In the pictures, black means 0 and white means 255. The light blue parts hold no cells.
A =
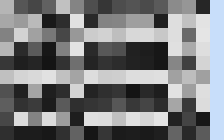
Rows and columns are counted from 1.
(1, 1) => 181
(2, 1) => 167
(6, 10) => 221
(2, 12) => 31
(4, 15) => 222
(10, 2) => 28
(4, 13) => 224
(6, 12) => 223
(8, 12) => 45
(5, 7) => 36
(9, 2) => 220
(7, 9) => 53
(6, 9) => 206
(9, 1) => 71
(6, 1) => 192
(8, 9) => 87
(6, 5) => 193
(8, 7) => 53
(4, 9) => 80
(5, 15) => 212
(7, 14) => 159
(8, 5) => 90
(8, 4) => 28
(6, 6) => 164
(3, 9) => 190
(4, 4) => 23
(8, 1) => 94
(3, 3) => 161
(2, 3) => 186
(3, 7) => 204
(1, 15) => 38
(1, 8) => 54
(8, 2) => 50

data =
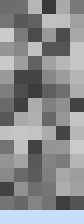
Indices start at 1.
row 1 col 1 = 109
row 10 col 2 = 197
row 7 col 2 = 77
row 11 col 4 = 149
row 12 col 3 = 88
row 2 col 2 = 89
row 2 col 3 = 97
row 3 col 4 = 153
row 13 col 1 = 137
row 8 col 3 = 172
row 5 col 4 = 161
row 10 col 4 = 171
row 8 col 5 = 143
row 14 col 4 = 119
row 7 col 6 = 172
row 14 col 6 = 161
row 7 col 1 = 125
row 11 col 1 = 115
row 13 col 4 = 127
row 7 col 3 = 60
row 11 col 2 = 193
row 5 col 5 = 182
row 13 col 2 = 106
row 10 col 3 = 195
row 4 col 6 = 197
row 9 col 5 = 150
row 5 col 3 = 97

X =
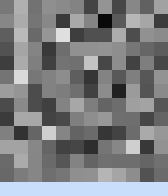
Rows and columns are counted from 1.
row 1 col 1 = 120
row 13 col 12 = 107
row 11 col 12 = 146
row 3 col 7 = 80
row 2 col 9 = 90
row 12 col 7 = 100
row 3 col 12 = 139
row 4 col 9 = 142
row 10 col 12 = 151
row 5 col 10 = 66
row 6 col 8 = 131
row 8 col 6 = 167
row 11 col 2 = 163
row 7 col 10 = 155
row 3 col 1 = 94
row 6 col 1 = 116
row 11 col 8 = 117
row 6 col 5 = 141
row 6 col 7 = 53
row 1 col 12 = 162
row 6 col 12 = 147
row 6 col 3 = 119
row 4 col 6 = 145
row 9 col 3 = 167
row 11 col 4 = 101
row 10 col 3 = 101
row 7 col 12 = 138
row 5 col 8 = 71
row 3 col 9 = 172
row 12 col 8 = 112
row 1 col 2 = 176
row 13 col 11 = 82
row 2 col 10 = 183
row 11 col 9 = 135
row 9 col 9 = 111

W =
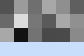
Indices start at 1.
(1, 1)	82
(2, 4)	90
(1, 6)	95
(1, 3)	111

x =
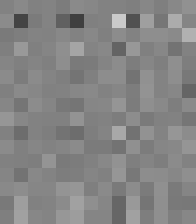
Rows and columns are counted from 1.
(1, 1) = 130
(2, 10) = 81
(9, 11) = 122
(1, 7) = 135
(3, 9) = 140
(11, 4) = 130
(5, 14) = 126
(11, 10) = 144
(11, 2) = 128
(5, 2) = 128
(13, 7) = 133
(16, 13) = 127
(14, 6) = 150
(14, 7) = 127
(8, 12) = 137
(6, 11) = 145
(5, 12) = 127
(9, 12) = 129
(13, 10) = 120
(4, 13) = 115
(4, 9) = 100
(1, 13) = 136
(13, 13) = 135
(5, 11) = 134
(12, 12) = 126
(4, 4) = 133
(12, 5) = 122
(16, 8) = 133
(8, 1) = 134
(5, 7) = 123
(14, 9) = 122
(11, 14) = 149
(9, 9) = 125
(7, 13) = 135
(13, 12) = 140
